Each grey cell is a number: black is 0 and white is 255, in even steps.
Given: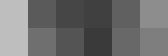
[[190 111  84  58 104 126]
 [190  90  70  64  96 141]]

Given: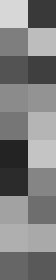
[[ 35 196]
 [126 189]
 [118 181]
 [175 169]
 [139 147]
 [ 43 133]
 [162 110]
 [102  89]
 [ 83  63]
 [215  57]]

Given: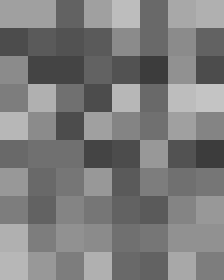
[[125 176 112  76 183 105 189 196]
 [160 160  98 160 189 105 168 176]
 [183 152 125 176 105  98 168 125]
 [183 139  76 160 132 112 160 132]
 [176 125 145 139 112 118 145 145]
 [105 112 112  68  76 152  82  60]
 [152 105 118 152  90 125 112 118]
 [125  98 132 118  98  90 132 152]
 [ 76  90  82  90 139 105 139  98]
 [139  68  68  98  82  60 145  76]]

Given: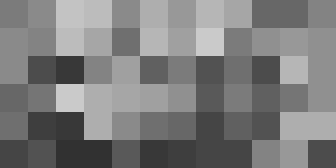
[[123 138 195 188 138 174 152 182 166 103 103 131]
 [138 131 188 166 111 182 160 202 123 144 152 144]
 [103 117 202 174 166 160 144  89 123  96 117 144]
 [ 69  82  49  49  89  56  62  69  69 131 152  76]
 [138  76  56 131 160  96 123  82 111  76 182 144]
 [111  62  56 174 138 111 103  69  96  82 174 174]]

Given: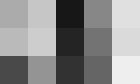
[[186 205  36 115 218]
 [171 198  23 135 224]
 [ 73 148  50 101 238]]

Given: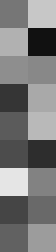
[[118 199]
 [ 91 185]
 [ 53 169]
 [ 97 156]
 [142 136]
 [229 130]
 [ 69 105]
 [ 76  45]
 [177  17]]
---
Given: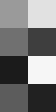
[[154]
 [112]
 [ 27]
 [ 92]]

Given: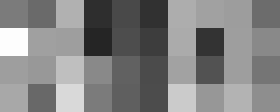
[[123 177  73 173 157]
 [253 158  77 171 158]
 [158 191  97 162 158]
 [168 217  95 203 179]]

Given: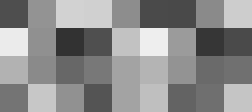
[[ 78 210 141  73 205]
 [235  50 194 155  74]
 [178 103 163 147 112]
 [116 145 163  99 197]]

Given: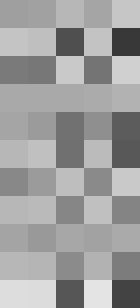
[[159 183 198]
 [196  79  56]
 [122 201 208]
 [169 169 178]
 [165 113  92]
 [183 112  88]
 [136 190 201]
 [183 134 132]
 [164 167 170]
 [183 139 124]
 [221  86  67]]

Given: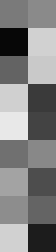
[[122]
 [  7]
 [ 99]
 [208]
 [232]
 [112]
 [163]
 [141]
 [209]]

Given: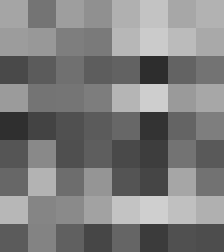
[[165 158 176 167]
 [156 126 183 187]
 [ 73 112  98  99]
 [155 117 181 154]
 [ 47  80 103 100]
 [ 85  79  73 115]
 [103 109  84 166]
 [183 138 195 192]
 [ 91  96 101  80]]
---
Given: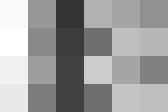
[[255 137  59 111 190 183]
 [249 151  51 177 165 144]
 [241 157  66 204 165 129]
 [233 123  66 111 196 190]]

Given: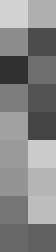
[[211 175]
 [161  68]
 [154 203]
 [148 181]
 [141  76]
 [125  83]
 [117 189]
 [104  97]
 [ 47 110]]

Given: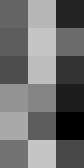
[[169  93   0]
 [147 133  29]
 [114 197  72]
 [100 183  36]
 [ 93 197 107]
 [ 78 190  51]]

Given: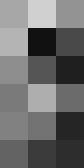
[[180  17  73]
 [167 208 147]
 [141  85  31]
 [129 114  37]
 [122 174 107]
 [ 99  59  45]]

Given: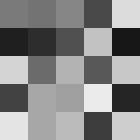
[[228 167 187  60 206]
 [212 107 179  88 200]
 [122 115 134  73 220]
 [ 66 167 159 235  37]
 [ 31  45  80 194  23]]

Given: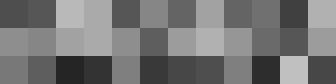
[[142 134 162 170 142  94 156 177 150 106  86 156]
 [120  94  37  51 127  57  71  78 127  45 192  71]
 [ 78  86 185 170  86 134 100 162 100 112  64 177]]

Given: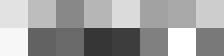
[[247  98 105  54  61 128 255 121]
 [226 189 136 182 219 162 168 205]]
